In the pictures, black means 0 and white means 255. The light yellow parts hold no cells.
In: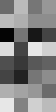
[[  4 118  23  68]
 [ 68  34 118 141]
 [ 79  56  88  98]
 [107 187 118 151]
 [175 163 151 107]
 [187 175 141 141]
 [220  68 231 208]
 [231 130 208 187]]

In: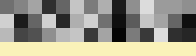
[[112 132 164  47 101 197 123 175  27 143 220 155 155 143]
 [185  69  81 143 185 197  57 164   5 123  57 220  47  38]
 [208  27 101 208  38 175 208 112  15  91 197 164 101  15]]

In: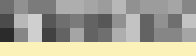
[[ 43 134 207  65  99 165  99 111 174 195  99 134 134 165]
 [ 75 184 207  87 111 123  99  87 145 195  99 145 111 195]
 [111 145 123 123 174 174 165 156 184 145 156 156 165 134]]

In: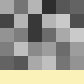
[[ 68 181  56 181 202  78]
 [ 99  87 169 191 117 147]
 [126 191 138 157 108 157]
 [147 126  56 108 169 202]
 [169 117 181  46  87  99]]

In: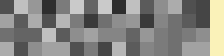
[[ 80 192 151  46 123 202 100 202  46 192  91 142 172  80  69]
 [112 100 100 192  91 142 162 133 133 100 151 123 112 123 142]
 [162  91 172  80 182 123  58 112 142 151  58 133 112  91  69]
 [172  80 142 162 162  80 123  69 182  91 133 123 112 162 162]]

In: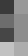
[[ 58 153]
 [ 70 141]
 [109 141]
 [194 173]]
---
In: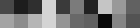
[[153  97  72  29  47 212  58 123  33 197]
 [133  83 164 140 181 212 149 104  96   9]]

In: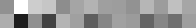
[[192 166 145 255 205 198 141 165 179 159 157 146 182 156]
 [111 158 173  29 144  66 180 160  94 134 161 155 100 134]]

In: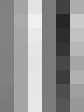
[[ 64 173 129 165 228 123]
 [ 37 202 130 170 240 123]
 [ 45 193 130 167 234 123]
 [ 52 184 129 165 230 123]
 [ 71 166 128 165 228 123]
 [ 60 177 129 165 230 123]
 [ 78 159 125 165 230 123]
 [ 85 152 122 165 232 124]]

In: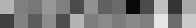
[[ 51 168 179 127 119 151 127  75 145  97 106   9  74 191]
 [109 202  64 130  92 140  77 180 125 138 124 137 127 229]]

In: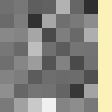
[[102  47 112 119  94  97 178]
 [121 140 106 125  49 166 111]
 [105 174 136 132 166  74 126]
 [117 115 119 105 190 112  92]
 [ 74 113 111 134 156  84 130]
 [108  79 131 125  92 110 107]
 [ 55 163 143 102 116 114 100]
 [141 120 122 161 201 240 132]]

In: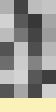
[[189 196 176  67]
 [ 55 165 210  89]
 [ 68 156 188 118]
 [ 79 182  83 196]
 [131 198 109 204]
 [ 88  62 201 211]
 [ 72 206  85 166]]

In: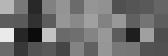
[[ 89 101 182 120  40 129 148 107 149 145  80  85]
 [116  93  92  90  49  92 150 137 160 130 152  96]
 [160  77 234  38  11 195 106 111 132 152  92  30]
 [ 82  80 106  55  83  89  69 131  96 150 120 118]]

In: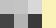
[[196 216 194]
 [180  58  69]]

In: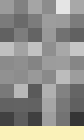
[[229 168 155 129 165 140]
 [155 124 123 106 124 157]
 [113  97  97 125 100 153]
 [168 198 192 163 194 143]
 [157 134 139 143 132 156]
 [188 157 145 141 153 138]
 [130 101 121 184  90 176]
 [120  96  98  99  98 166]
 [115  53  65  93  63 158]]
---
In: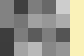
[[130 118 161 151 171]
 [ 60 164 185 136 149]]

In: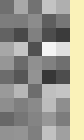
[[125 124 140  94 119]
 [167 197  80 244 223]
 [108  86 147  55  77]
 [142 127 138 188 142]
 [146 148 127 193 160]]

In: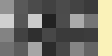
[[208  86 203  34  76 171 116]
 [113  93 166  44  71 133 100]]

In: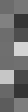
[[129  53]
 [111 212]
 [198  72]
 [ 92 125]]

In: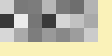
[[ 56 235 118  57 213 193 169]]

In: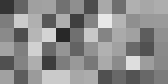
[[125 203 176  87 174  63 132 232 180 143 153 154]
 [163 127 209 106 149  99 146 177 161 105  81 138]
 [161  93 155 202 202 168 172  80 104  83 104 123]]
